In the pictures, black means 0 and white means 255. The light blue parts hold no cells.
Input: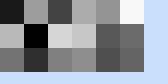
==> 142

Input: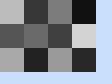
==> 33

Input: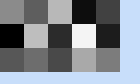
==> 73

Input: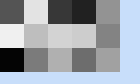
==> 176

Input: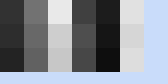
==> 71

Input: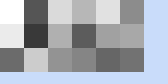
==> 133

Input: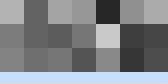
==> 137

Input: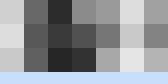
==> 168
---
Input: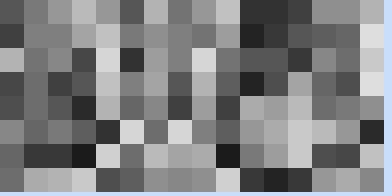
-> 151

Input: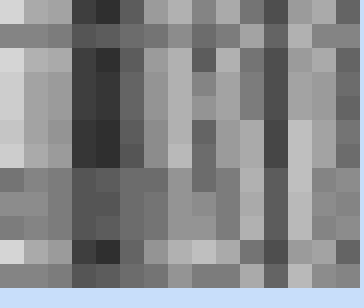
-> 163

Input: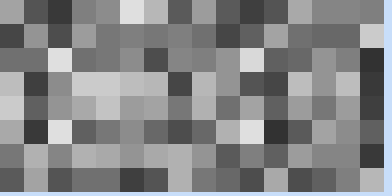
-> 57

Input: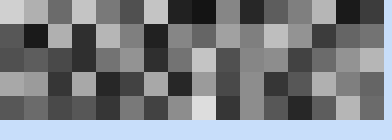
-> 107

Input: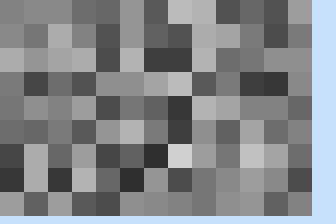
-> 137

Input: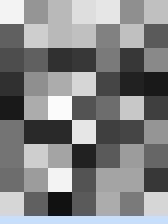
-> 185

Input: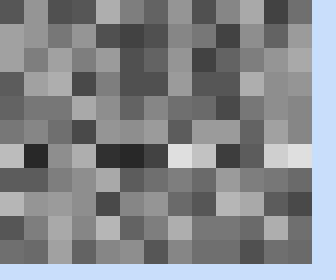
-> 80
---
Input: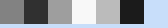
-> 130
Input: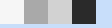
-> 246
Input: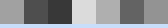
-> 161
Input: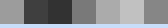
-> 156
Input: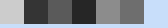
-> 204
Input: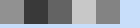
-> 145
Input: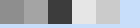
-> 142
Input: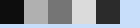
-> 13
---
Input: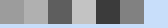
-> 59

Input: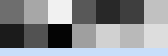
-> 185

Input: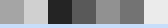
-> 115

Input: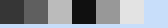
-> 152

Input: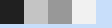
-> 152

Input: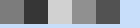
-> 144

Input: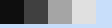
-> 165
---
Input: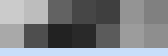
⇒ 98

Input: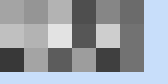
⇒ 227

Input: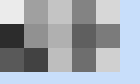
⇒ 176

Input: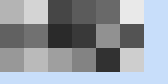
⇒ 42

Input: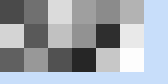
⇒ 193

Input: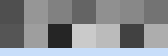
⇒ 129

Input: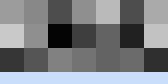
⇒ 4
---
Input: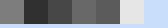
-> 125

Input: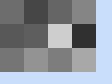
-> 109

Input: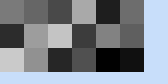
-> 122

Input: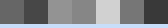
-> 102

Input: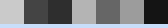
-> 202

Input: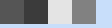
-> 85
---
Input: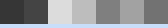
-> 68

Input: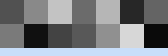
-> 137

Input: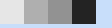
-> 175

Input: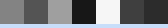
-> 84

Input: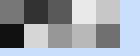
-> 50

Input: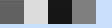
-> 220

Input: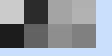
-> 43
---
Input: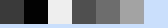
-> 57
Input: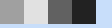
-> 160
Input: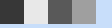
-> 55
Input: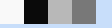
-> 249
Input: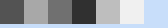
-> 83
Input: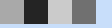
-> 169
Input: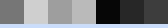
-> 118
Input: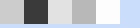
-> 204
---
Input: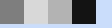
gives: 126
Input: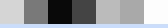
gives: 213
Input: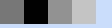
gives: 119
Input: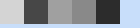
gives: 212
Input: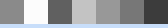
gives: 138
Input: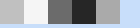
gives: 192
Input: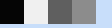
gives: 5
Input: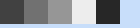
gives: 65
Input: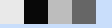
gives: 233
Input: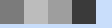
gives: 123
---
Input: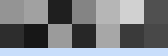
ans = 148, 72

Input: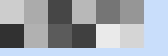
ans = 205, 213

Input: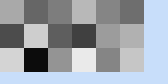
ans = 169, 198

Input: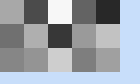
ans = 168, 160

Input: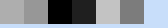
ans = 174, 124

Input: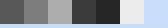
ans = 88, 236

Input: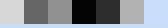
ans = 215, 178

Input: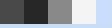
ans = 73, 244

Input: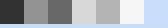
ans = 50, 246
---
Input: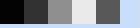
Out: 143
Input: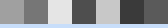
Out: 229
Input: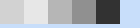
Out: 182
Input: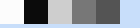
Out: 206
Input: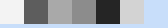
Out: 169
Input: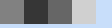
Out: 102
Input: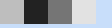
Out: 117
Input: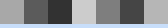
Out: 50
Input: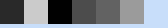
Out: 1
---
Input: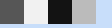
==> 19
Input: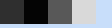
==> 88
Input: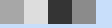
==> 52
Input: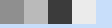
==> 59
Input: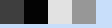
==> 226
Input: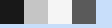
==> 245
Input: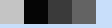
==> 58
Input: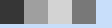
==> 211
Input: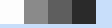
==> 94
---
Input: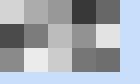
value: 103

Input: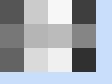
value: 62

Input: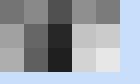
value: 123

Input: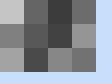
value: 108

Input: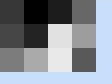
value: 103

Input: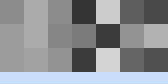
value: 73

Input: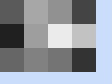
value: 67

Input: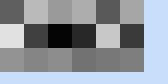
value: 166
